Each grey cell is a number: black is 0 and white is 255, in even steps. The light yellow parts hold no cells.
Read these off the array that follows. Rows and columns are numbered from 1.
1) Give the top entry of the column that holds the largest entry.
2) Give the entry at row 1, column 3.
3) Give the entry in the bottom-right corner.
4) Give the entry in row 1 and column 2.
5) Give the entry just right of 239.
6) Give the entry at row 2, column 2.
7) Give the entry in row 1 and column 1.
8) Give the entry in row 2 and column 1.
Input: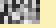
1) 225
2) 209
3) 168
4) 114
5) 209
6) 31
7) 181
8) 209

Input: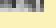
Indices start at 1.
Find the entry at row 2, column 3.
140
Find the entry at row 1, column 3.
97
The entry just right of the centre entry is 154
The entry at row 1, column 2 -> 124
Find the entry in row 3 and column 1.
207
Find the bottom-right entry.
140
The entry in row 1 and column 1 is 97
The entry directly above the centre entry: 182
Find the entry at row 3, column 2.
207
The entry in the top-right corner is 69

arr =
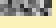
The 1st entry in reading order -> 179
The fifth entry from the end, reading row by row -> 134
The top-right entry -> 60
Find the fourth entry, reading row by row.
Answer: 148
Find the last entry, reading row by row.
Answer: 179
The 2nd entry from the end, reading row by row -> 35
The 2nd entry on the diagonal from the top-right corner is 60
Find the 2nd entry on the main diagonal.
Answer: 104
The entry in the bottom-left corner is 163
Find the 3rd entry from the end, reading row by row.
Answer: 118
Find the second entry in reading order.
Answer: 163
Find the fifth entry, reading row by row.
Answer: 134

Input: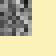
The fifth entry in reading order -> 207
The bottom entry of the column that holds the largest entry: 179
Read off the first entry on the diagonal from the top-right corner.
135
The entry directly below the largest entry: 150
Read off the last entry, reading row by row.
179
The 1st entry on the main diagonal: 77
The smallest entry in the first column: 48
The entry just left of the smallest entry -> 93
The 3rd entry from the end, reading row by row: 107
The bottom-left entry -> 93
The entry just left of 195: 93
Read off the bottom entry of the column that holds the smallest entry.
135
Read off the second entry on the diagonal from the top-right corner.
48
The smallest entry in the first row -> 22
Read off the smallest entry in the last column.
93
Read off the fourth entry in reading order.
135

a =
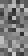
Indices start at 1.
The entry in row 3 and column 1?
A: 88
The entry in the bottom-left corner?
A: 131
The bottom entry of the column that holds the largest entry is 203
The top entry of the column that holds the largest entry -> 174
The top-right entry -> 88
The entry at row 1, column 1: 103
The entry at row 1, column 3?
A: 88
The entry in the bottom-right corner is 119
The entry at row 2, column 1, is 174
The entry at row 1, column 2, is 103
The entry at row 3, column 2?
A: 145
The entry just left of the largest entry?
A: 75
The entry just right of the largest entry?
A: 75
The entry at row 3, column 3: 160
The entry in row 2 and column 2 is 119
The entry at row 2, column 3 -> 174

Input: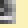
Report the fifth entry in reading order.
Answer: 63
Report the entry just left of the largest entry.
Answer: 215
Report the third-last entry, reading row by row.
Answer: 90
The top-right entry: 200
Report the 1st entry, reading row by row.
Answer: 51
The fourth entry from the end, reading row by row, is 77
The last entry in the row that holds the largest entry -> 184

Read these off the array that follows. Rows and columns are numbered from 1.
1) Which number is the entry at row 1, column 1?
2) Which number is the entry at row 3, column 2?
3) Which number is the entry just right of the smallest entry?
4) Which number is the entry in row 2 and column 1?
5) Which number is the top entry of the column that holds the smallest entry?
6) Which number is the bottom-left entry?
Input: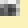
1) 226
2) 114
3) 71
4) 142
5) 242
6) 86

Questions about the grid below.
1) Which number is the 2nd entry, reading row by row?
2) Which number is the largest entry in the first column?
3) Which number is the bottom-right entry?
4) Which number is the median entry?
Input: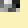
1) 233
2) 174
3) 186
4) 118
